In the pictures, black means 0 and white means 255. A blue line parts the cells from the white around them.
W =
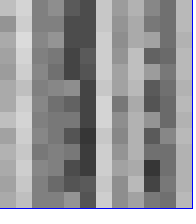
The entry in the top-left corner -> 191
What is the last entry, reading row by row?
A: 185
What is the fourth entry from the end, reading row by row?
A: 162
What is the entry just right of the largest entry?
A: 135
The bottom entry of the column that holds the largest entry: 191
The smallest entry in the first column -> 148
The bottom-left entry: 170
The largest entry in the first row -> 212
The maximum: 219
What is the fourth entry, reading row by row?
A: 142
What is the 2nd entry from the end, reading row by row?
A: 112
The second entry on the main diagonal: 206
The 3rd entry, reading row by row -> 128
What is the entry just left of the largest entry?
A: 170
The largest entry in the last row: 206
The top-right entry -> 185
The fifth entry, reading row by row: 90

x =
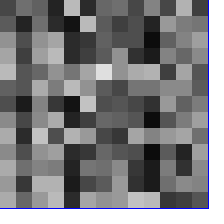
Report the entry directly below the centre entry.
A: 103
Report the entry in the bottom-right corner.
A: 85
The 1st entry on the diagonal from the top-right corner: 63
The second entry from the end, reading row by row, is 63
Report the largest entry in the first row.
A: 186
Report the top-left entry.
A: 71
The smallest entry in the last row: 43
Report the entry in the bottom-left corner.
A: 171
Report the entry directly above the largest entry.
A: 91
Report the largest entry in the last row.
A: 194
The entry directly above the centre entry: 91
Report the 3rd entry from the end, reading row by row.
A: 55
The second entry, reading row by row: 111
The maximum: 223
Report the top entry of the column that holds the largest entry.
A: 103
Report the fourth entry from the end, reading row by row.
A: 186
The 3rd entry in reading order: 97
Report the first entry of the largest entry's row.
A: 186
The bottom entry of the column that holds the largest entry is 146
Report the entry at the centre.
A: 78
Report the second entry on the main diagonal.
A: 35
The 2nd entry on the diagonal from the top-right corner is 124
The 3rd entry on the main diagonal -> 146
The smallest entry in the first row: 35

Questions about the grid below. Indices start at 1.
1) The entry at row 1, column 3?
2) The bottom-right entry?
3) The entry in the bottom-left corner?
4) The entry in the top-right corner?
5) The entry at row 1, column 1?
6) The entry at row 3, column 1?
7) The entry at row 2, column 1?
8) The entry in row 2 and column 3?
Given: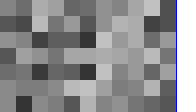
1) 172
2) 86
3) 138
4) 80
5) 132
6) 145
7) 86
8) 186

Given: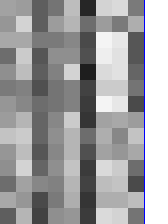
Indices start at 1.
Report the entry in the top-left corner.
162
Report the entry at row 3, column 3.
122
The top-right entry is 122
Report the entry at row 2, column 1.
150
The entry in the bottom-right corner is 116
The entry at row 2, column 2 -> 211
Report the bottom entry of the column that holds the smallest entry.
59
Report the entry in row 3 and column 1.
168
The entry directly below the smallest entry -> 66
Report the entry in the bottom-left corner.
94
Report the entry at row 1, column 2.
156
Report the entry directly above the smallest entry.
80
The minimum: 30
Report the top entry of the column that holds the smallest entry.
38
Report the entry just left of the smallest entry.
211

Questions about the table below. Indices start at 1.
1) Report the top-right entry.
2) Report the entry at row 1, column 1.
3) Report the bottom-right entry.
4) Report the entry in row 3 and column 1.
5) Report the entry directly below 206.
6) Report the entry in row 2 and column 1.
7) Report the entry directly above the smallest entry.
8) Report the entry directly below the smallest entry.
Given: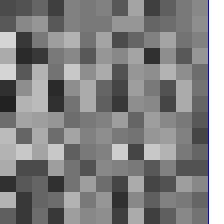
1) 136
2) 75
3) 115
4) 213
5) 129
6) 88
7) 48
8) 109
